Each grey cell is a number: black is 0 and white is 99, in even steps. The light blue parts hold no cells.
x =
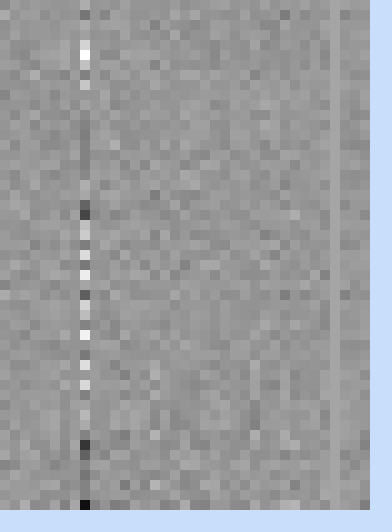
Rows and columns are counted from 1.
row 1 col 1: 54
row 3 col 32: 58
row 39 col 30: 56
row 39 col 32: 57
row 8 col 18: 59
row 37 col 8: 58
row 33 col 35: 58
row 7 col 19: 57
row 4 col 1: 57
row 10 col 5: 59
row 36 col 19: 59
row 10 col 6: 53
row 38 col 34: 64
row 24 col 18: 55
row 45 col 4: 56
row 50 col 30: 58
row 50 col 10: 58
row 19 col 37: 58
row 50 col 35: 59
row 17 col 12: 61
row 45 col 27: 57
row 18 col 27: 55
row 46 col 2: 58
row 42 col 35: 60
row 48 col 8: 58
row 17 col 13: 53
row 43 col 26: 50
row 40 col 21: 61
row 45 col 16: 58
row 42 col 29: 59
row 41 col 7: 56
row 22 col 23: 59
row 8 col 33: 61
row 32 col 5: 61
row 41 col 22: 62
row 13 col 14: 59
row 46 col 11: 52
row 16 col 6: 60
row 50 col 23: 60

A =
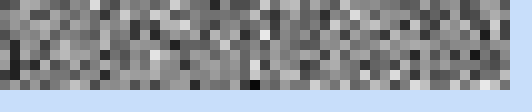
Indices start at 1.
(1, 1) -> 28
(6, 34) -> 69
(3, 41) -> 17
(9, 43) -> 74
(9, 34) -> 45
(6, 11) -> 17
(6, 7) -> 72
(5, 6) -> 51
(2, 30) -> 63
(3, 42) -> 76
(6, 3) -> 66
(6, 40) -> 59
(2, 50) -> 67
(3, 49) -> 27
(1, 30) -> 73
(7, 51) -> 43
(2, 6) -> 64
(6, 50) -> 27
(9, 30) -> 46
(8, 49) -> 44
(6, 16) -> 88
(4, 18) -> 59
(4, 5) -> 64
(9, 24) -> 64
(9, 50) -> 75
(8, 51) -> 73
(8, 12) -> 51
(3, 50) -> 80
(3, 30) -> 43
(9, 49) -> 90
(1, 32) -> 65
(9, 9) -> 63
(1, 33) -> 49
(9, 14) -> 31
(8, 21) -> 51
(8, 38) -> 35
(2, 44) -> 38
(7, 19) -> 19
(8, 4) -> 50

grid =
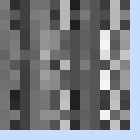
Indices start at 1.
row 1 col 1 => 49
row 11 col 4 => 44
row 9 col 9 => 36
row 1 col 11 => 23
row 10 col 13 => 27
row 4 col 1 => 44
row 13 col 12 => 75
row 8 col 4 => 41
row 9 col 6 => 53
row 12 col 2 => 47
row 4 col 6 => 53
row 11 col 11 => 22
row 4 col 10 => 33
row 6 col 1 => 39
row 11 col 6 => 32
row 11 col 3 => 25
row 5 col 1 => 43
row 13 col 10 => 33
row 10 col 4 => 44
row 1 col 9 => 39
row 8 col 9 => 36
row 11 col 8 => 13
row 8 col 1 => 42
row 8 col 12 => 33
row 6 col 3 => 36
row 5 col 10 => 33
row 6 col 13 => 76
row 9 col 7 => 37
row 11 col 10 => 33
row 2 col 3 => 25
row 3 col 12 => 72
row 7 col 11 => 30
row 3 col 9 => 39
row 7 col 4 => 44
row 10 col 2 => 13
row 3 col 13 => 25
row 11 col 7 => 75

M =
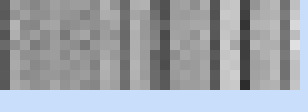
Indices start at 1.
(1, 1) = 36
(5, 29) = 44
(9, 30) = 76
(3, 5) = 63
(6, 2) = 65
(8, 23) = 77
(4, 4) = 61
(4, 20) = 57
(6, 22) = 35
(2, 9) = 50
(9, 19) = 61
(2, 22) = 32
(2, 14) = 64
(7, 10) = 50
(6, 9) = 58
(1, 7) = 59
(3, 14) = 70
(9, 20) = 61
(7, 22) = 32
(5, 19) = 59
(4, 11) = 61
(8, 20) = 60
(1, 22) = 33
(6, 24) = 78
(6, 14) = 68
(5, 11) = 62
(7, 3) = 60
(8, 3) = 54
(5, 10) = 59
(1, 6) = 62
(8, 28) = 73
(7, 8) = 56
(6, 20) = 61
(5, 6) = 61
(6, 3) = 56
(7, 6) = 60
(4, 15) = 59

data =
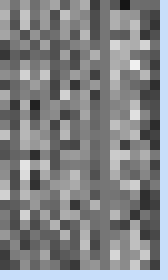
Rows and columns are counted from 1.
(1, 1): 60
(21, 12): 50
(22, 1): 48
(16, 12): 79
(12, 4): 26
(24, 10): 33
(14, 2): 42
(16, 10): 42
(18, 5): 66
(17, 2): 43
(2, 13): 59
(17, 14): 47
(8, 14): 50
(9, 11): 46
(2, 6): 30
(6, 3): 30
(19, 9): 52
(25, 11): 46
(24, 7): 69
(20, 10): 33
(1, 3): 62
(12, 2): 33
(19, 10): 45
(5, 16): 44
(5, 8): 50
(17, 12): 75
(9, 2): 40
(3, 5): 60
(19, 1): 69
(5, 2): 47
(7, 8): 30
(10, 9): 63
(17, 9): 47
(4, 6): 43
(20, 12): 45
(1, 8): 56
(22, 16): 34
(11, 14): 73

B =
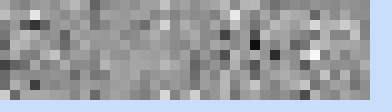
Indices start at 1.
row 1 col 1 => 66
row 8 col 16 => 58
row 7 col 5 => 49
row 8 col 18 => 59
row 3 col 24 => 73
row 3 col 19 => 67
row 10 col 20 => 80
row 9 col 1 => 42
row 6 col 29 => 57
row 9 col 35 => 60
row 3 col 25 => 58
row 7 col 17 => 71
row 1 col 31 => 52
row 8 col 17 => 61
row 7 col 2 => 39
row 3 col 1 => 50
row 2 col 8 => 62
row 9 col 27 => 58
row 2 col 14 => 63
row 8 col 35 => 69
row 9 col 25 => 64
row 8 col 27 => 57
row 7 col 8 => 53
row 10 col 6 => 62
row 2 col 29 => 70
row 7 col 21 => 50
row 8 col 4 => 54
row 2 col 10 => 46
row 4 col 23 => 26
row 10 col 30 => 49
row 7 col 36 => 54
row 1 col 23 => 72
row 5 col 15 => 57
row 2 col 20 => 54
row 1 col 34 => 53
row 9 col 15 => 51
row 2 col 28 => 52
